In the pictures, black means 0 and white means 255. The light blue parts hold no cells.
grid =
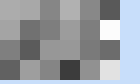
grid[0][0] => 172
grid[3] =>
[97, 158, 133, 60, 145, 226]
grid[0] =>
[172, 168, 134, 177, 136, 89]
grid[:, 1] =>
[168, 113, 91, 158]
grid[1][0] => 164

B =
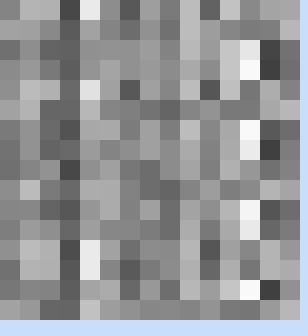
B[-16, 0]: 132
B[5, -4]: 121
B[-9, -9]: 142
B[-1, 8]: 136
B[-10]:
[122, 146, 106, 83, 168, 169, 124, 160, 125, 188, 135, 168, 249, 89, 109]
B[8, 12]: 151
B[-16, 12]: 137
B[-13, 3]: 93
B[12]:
[144, 187, 177, 77, 234, 162, 111, 140, 138, 182, 86, 160, 135, 180, 151]
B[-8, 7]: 109
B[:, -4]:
[194, 134, 197, 197, 191, 121, 168, 170, 176, 126, 181, 169, 160, 174, 197, 121]
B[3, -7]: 140
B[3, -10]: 164
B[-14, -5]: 155
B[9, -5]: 157
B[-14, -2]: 69
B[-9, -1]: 125
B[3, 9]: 169
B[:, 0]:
[132, 162, 112, 139, 143, 162, 122, 114, 112, 141, 134, 126, 144, 113, 119, 162]
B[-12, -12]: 105
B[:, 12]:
[137, 123, 230, 249, 118, 121, 249, 235, 151, 138, 244, 233, 135, 118, 249, 118]
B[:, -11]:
[234, 162, 144, 148, 225, 183, 168, 155, 144, 172, 150, 158, 234, 234, 164, 193]
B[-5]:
[126, 155, 143, 103, 158, 135, 134, 124, 109, 172, 121, 169, 233, 103, 123]
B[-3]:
[113, 179, 176, 87, 234, 133, 90, 122, 140, 176, 103, 174, 118, 180, 172]
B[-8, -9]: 119
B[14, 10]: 157
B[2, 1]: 142
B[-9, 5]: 132
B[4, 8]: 134
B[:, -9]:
[88, 109, 145, 145, 88, 127, 124, 142, 119, 130, 129, 134, 111, 90, 104, 145]
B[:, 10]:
[98, 157, 155, 140, 86, 147, 135, 130, 127, 157, 143, 121, 86, 103, 157, 147]
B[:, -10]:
[141, 132, 146, 164, 161, 133, 169, 132, 160, 171, 171, 135, 162, 133, 171, 157]
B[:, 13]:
[164, 126, 69, 64, 173, 168, 89, 64, 113, 180, 85, 103, 180, 180, 64, 154]

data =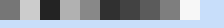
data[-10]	118
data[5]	48
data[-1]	247

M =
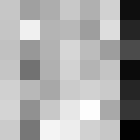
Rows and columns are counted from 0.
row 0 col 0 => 198
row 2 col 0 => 193
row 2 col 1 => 152
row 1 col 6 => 37
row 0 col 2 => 173
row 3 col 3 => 210
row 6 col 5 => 199
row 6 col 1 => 119
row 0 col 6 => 14
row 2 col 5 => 158
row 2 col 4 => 188
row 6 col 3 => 237

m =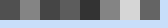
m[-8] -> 80
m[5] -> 132

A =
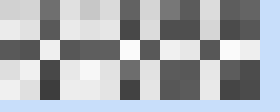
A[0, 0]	209
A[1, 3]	234
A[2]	[89, 83, 239, 87, 94, 95, 250, 88, 240, 231, 87, 250, 238]
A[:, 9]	[91, 79, 231, 88, 91]
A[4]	[240, 224, 61, 237, 236, 228, 66, 229, 87, 91, 233, 69, 75]
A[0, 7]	213
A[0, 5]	218
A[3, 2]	72
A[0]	[209, 212, 111, 224, 199, 218, 98, 213, 119, 91, 220, 93, 100]
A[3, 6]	109
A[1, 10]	214
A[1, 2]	89
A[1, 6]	72
